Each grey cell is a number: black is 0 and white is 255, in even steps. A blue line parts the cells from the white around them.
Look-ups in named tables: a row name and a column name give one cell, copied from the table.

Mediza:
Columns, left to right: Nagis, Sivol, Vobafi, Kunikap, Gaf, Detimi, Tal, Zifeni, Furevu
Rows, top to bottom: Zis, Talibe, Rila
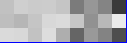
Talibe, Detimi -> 198
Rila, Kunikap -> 221
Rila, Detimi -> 101
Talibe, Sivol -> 182
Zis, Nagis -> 193
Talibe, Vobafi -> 197
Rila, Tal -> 153
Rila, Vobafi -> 194
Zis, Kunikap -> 204
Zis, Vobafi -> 203
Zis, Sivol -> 207
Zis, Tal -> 151
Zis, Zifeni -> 132
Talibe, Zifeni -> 184
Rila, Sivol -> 216
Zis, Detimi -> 123
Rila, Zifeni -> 131
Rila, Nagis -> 218
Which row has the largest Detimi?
Talibe

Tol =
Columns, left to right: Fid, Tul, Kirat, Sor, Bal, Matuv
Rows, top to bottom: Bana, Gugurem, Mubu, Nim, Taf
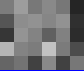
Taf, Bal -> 65
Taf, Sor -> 137
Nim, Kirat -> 124
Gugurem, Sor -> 134
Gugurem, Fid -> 85
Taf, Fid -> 101
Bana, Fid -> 124
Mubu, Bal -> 129
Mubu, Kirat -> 131
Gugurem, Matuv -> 48
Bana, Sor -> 137
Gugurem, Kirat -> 146
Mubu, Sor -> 96
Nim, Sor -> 194
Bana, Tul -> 157
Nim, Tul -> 131
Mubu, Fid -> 54
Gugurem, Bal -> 146
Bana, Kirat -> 120

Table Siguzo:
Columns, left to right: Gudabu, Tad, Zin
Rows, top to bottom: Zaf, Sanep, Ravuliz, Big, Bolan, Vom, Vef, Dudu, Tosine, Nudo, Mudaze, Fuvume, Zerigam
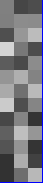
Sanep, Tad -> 140
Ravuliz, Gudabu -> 79
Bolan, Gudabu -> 92
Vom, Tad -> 175
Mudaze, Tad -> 148
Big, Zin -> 76
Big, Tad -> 120
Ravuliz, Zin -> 188
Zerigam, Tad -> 110
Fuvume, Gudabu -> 50
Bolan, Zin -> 140
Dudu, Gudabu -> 203
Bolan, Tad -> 74
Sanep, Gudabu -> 127
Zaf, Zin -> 77
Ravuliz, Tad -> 151
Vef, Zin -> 186
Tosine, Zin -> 52
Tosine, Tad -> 133

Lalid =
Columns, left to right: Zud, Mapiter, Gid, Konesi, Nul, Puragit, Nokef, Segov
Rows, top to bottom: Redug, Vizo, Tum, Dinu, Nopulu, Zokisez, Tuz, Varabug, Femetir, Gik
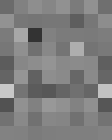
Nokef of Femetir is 132
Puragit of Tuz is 112
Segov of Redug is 111
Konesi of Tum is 129
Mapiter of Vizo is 119
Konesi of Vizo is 119
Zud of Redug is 107
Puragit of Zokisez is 103

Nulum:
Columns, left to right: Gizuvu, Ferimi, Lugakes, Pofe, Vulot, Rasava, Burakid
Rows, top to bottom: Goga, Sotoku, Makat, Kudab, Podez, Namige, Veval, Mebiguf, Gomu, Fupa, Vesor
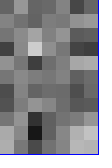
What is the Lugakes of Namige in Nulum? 125
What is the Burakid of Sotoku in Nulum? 153
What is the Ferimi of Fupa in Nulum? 136
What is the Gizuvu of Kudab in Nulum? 65
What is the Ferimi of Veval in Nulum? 132
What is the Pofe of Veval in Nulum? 109
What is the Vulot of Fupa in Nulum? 135
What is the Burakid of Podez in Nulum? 172
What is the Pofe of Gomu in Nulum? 96
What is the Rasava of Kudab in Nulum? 68
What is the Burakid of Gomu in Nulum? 149
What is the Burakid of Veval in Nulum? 105

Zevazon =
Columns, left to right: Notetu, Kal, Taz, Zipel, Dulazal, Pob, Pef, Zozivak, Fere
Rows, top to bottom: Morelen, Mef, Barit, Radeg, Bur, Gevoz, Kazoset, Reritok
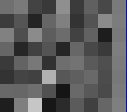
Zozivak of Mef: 139
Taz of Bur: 120
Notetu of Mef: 60
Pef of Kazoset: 88
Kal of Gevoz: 68
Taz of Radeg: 65
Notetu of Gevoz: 51
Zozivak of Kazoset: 74
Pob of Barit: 66
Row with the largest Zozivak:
Mef

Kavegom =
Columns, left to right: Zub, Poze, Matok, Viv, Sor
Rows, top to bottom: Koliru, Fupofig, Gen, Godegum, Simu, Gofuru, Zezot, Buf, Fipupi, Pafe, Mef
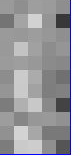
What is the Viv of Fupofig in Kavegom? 148
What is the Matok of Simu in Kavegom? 152
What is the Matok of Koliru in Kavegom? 158
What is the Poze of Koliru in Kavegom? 143
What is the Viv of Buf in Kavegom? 137
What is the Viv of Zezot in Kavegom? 126
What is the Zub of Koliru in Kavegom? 154
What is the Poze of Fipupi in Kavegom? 134
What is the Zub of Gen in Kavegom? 154
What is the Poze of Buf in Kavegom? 176
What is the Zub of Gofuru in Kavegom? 141
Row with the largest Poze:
Pafe

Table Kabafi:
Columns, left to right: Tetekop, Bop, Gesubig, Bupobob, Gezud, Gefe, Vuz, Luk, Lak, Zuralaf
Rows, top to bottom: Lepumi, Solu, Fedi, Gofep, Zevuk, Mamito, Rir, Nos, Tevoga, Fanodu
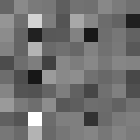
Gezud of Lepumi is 94
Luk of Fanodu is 119
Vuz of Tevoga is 50
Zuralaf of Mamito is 72
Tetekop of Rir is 133
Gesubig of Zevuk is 126
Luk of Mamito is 104
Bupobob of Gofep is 106
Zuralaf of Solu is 31
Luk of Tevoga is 106
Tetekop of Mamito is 109
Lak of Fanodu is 132

